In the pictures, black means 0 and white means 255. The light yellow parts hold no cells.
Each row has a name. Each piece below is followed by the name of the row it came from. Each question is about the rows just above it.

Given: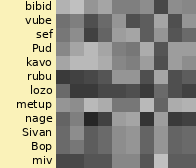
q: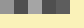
rubu
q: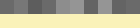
Bop
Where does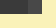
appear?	lozo
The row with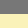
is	metup
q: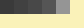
rubu

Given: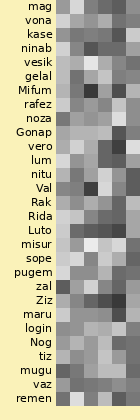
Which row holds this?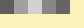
zal
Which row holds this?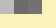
Nog

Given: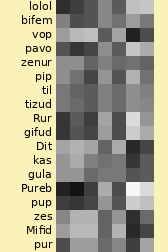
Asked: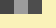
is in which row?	gifud
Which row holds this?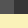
pavo
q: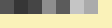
pavo
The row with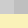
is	pup

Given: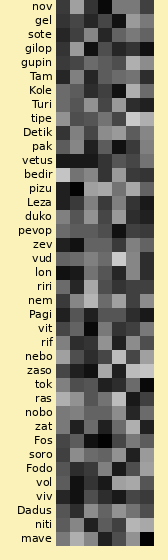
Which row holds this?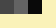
vit
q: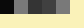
vit
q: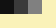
pak
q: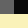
vit
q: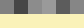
Detik
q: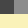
Detik

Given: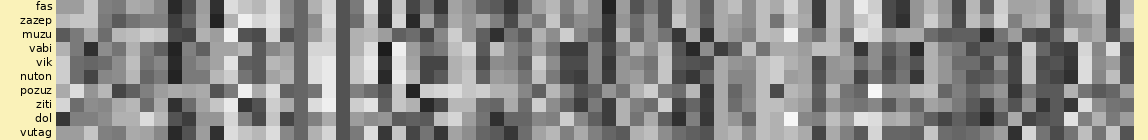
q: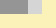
dol
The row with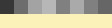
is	vutag
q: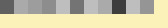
zazep
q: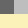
dol
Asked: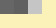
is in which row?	vutag

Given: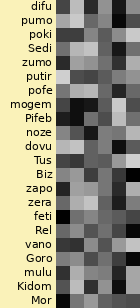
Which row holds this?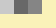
pumo
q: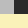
difu

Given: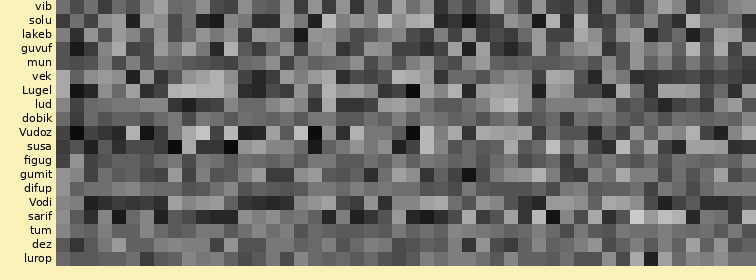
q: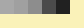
Vodi
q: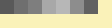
lud
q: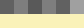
dez
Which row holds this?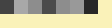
lakeb
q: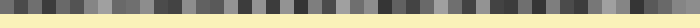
vib
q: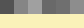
vib
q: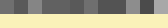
lurop

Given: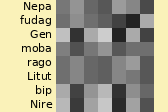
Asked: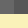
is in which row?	Nepa
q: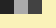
Gen
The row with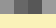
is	Nepa
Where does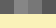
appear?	Litut
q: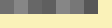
Litut

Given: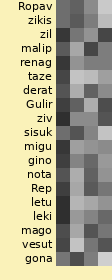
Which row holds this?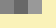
gino
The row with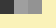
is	migu
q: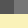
mago
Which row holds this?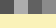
derat
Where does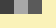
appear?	Rep
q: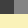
gino

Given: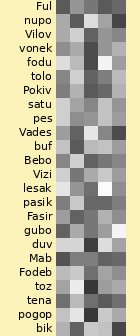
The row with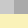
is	pogop
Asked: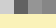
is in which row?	Vilov
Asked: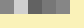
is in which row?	Bebo
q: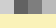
tolo
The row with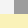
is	fodu
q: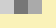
Vizi
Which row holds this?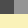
vonek

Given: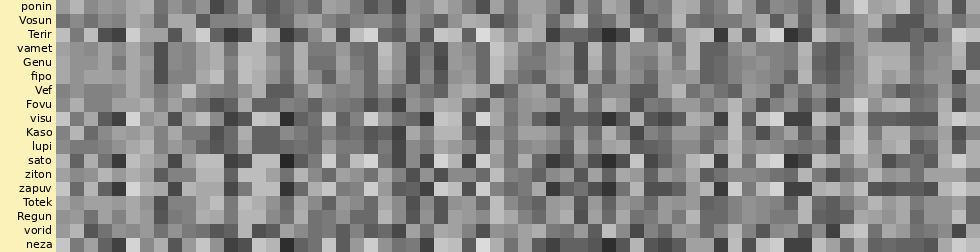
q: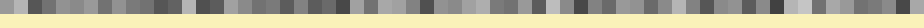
vorid
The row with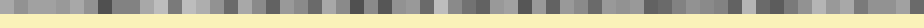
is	Totek
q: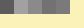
vorid
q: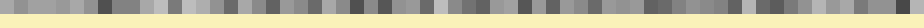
fipo

